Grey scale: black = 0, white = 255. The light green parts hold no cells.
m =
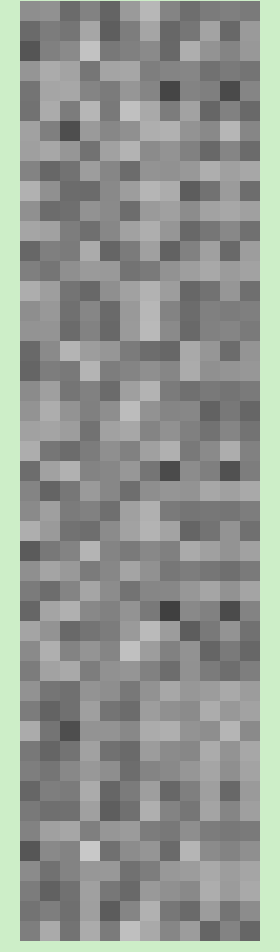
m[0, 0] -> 142
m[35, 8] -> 139
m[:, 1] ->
[145, 124, 128, 171, 165, 171, 127, 167, 103, 144, 108, 161, 127, 117, 158, 152, 148, 138, 125, 159, 173, 164, 118, 161, 100, 159, 154, 120, 164, 109, 164, 147, 175, 162, 117, 99, 116, 101, 117, 126, 111, 160, 137, 113, 97, 126, 170]
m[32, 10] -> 122
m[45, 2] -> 111
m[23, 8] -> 140
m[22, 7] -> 176
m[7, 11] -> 107
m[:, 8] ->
[110, 118, 174, 134, 131, 162, 147, 129, 152, 93, 140, 104, 129, 158, 103, 108, 105, 169, 171, 112, 135, 128, 121, 140, 147, 117, 101, 170, 125, 151, 137, 93, 146, 145, 151, 139, 147, 135, 150, 127, 118, 142, 181, 156, 137, 106, 156]
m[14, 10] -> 150
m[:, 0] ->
[142, 106, 85, 149, 116, 114, 161, 159, 131, 177, 144, 165, 103, 127, 173, 142, 147, 105, 101, 139, 147, 161, 173, 109, 132, 138, 174, 91, 143, 123, 102, 164, 138, 124, 146, 124, 171, 120, 126, 102, 121, 130, 86, 139, 124, 115, 126]
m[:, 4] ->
[100, 94, 120, 164, 123, 121, 135, 161, 134, 137, 138, 135, 101, 153, 143, 106, 104, 150, 125, 107, 142, 161, 143, 135, 135, 111, 139, 132, 135, 140, 129, 124, 133, 145, 142, 116, 147, 113, 142, 102, 94, 150, 112, 152, 119, 92, 123]
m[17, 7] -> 103
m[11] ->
[165, 161, 125, 111, 135, 161, 174, 150, 104, 118, 136, 112]
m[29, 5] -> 115
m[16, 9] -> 129
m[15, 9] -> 128
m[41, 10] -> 120
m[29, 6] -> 134
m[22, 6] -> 160
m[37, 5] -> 106
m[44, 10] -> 155
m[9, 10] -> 155
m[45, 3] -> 159
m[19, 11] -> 122
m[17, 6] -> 109
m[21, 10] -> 133
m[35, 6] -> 157

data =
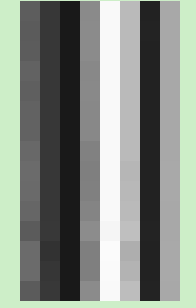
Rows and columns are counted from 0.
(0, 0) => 93
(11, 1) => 56
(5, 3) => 136
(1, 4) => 249
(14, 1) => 56
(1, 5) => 186
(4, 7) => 168
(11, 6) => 35
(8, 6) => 34
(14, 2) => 25
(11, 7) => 168
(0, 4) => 249
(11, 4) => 245
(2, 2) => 25
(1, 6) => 35
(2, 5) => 186
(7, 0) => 104
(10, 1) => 55
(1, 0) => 91
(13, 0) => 107
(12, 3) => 127
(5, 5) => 186
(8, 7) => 169
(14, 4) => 249
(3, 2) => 25
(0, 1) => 55
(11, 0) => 91
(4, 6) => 34
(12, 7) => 169
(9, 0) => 106
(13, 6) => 34
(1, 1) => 55
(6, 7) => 168
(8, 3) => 127
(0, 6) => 34

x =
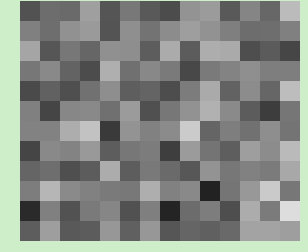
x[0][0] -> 82
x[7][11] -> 158
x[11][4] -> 151
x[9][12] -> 202
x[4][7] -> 77
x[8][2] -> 79
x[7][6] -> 124
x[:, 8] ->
[147, 158, 92, 72, 124, 146, 203, 155, 87, 137, 108, 101]
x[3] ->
[119, 137, 99, 76, 175, 112, 136, 122, 72, 122, 131, 143, 126, 126]
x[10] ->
[42, 128, 82, 122, 134, 81, 127, 36, 108, 125, 78, 172, 123, 221]
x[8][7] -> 106
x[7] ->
[69, 137, 131, 153, 93, 119, 124, 62, 155, 116, 94, 158, 140, 186]
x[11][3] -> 92
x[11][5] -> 96
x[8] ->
[101, 110, 79, 92, 172, 93, 121, 106, 87, 147, 119, 129, 123, 168]
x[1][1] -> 110
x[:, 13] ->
[187, 128, 70, 126, 189, 118, 116, 186, 168, 119, 221, 158]
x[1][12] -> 110
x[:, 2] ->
[106, 145, 119, 99, 79, 135, 173, 131, 79, 138, 82, 89]
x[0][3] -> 159
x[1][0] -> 128
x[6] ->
[130, 130, 173, 194, 58, 147, 129, 139, 203, 101, 126, 113, 142, 116]
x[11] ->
[93, 158, 89, 92, 151, 96, 151, 86, 101, 96, 105, 163, 163, 158]
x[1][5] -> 143
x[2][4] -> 144
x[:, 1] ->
[109, 110, 86, 137, 97, 69, 130, 137, 110, 182, 128, 158]

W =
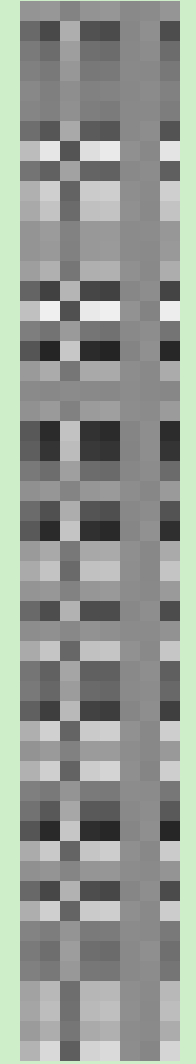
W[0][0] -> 148
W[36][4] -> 207
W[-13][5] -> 137
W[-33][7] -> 155
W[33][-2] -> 142
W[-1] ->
[179, 217, 94, 211, 218, 141, 134, 213]
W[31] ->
[141, 144, 136, 146, 143, 139, 139, 146]
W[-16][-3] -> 141
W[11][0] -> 148
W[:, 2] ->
[131, 174, 158, 151, 142, 144, 169, 84, 162, 99, 107, 130, 129, 118, 181, 80, 154, 199, 118, 139, 129, 194, 188, 159, 132, 173, 196, 120, 106, 130, 178, 136, 103, 165, 156, 185, 100, 129, 99, 148, 167, 198, 100, 133, 178, 100, 148, 157, 152, 110, 112, 118, 94]
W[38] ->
[177, 207, 99, 204, 212, 143, 133, 206]
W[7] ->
[188, 230, 84, 222, 234, 144, 136, 228]
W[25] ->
[107, 80, 173, 84, 79, 136, 140, 83]
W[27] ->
[154, 169, 120, 168, 170, 143, 136, 170]
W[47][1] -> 110
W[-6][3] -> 110
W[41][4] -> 39
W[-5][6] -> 140
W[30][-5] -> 77
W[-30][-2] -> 140
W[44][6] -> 142
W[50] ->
[165, 189, 112, 185, 191, 143, 137, 189]
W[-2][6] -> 138
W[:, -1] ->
[149, 77, 108, 120, 129, 125, 83, 228, 95, 207, 195, 151, 153, 173, 68, 237, 116, 39, 171, 135, 155, 44, 52, 107, 154, 83, 47, 170, 196, 154, 76, 146, 198, 95, 104, 63, 206, 153, 206, 119, 89, 38, 203, 148, 75, 204, 121, 111, 117, 184, 189, 172, 213]
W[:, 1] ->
[151, 73, 108, 121, 127, 128, 86, 230, 97, 207, 195, 155, 153, 176, 65, 239, 115, 37, 171, 136, 154, 43, 52, 109, 150, 80, 42, 169, 195, 151, 77, 144, 197, 97, 103, 62, 208, 154, 207, 121, 88, 41, 201, 148, 71, 207, 125, 110, 120, 184, 189, 173, 217]
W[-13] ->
[114, 88, 167, 89, 88, 137, 141, 89]
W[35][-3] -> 134
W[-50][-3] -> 137
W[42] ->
[171, 201, 100, 197, 205, 143, 136, 203]
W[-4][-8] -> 162
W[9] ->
[176, 207, 99, 203, 206, 142, 138, 207]

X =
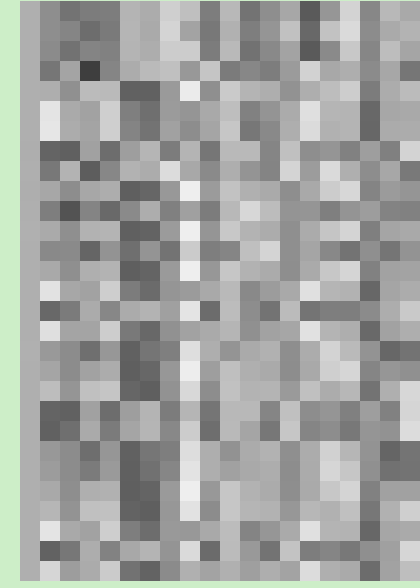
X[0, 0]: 175
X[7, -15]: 158
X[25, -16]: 193
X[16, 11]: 144
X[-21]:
[175, 120, 179, 93, 135, 178, 172, 220, 168, 138, 174, 148, 132, 212, 156, 218, 175, 141, 167, 121]
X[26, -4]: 179
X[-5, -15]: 95
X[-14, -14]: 179
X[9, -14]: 102
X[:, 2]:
[115, 133, 114, 164, 144, 170, 172, 96, 179, 141, 83, 143, 138, 143, 167, 123, 164, 140, 140, 149, 97, 111, 140, 140, 142, 147, 169, 119, 157]
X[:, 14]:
[90, 104, 90, 210, 174, 223, 219, 142, 156, 169, 149, 171, 165, 170, 224, 116, 225, 172, 169, 192, 141, 133, 172, 171, 170, 183, 224, 125, 220]
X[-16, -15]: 95
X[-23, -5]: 177
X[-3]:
[175, 228, 169, 162, 206, 126, 109, 153, 152, 169, 188, 132, 150, 170, 224, 180, 179, 103, 166, 170]
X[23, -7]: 141
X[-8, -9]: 165
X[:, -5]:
[150, 194, 138, 168, 189, 181, 177, 149, 218, 204, 127, 197, 136, 199, 181, 126, 180, 211, 207, 172, 149, 141, 209, 214, 199, 177, 180, 133, 175]
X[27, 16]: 120
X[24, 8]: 238
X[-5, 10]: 198
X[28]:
[175, 214, 157, 171, 203, 114, 99, 139, 176, 163, 176, 159, 174, 163, 220, 175, 170, 108, 162, 190]
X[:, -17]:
[124, 109, 132, 62, 187, 162, 164, 161, 93, 167, 132, 178, 101, 175, 162, 171, 164, 111, 162, 192, 161, 170, 110, 123, 175, 192, 162, 173, 171]
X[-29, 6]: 172
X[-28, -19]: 142
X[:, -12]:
[191, 163, 204, 152, 235, 149, 141, 180, 168, 238, 160, 238, 203, 238, 155, 228, 162, 222, 237, 216, 181, 204, 221, 227, 238, 226, 152, 218, 176]
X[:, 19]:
[169, 179, 165, 118, 187, 169, 172, 211, 121, 149, 129, 169, 147, 163, 172, 201, 174, 115, 144, 215, 213, 220, 116, 115, 161, 207, 170, 214, 190]
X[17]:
[176, 153, 140, 111, 151, 97, 117, 127, 222, 174, 148, 170, 177, 142, 172, 211, 186, 147, 103, 115]
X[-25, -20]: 175
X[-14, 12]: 115
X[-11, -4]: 214
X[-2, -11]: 107
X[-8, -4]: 120
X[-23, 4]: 207

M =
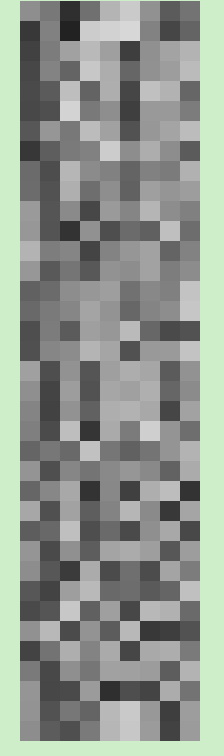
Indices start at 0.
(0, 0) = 142
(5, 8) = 124
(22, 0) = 101
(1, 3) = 204
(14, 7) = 128
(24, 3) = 51
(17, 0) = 80
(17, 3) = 180
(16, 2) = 91
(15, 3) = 164
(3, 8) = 187
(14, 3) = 151
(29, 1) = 67
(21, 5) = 123
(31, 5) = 184
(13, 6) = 162
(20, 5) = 178
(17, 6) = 153
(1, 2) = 34
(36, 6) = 155
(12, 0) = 179
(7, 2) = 122
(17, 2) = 140
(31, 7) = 62
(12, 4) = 131
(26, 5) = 74
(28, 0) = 141
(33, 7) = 93
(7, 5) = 141
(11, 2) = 51
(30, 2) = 199
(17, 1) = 134
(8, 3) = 139
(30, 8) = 106
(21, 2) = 190
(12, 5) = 150
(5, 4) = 142
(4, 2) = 190

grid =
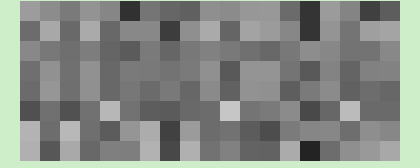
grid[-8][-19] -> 156
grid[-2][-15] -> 92
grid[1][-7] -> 155
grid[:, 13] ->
[107, 135, 120, 116, 94, 139, 123, 171]
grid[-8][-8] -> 151
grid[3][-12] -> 115
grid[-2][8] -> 155
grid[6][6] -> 172
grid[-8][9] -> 143
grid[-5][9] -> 144
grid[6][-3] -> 110
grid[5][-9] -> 198
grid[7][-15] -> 127
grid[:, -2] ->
[64, 159, 115, 129, 109, 106, 142, 153]
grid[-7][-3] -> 116
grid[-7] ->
[108, 168, 105, 170, 104, 136, 136, 61, 143, 170, 101, 163, 155, 135, 52, 148, 116, 159, 164]
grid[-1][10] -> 129
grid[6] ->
[179, 109, 184, 111, 92, 149, 172, 65, 155, 108, 114, 92, 77, 123, 134, 135, 110, 142, 135]
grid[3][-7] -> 148
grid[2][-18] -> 120
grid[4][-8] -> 146
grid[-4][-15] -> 104
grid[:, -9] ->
[139, 101, 121, 89, 97, 198, 114, 129]
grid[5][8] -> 105
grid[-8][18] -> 93
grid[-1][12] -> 98
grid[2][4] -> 101
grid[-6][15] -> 135
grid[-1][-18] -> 87
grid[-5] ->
[111, 145, 112, 145, 104, 122, 121, 115, 122, 144, 89, 148, 148, 116, 89, 131, 100, 129, 130]
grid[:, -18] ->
[140, 168, 120, 145, 150, 112, 109, 87]
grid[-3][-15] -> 183
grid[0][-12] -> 102
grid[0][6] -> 117
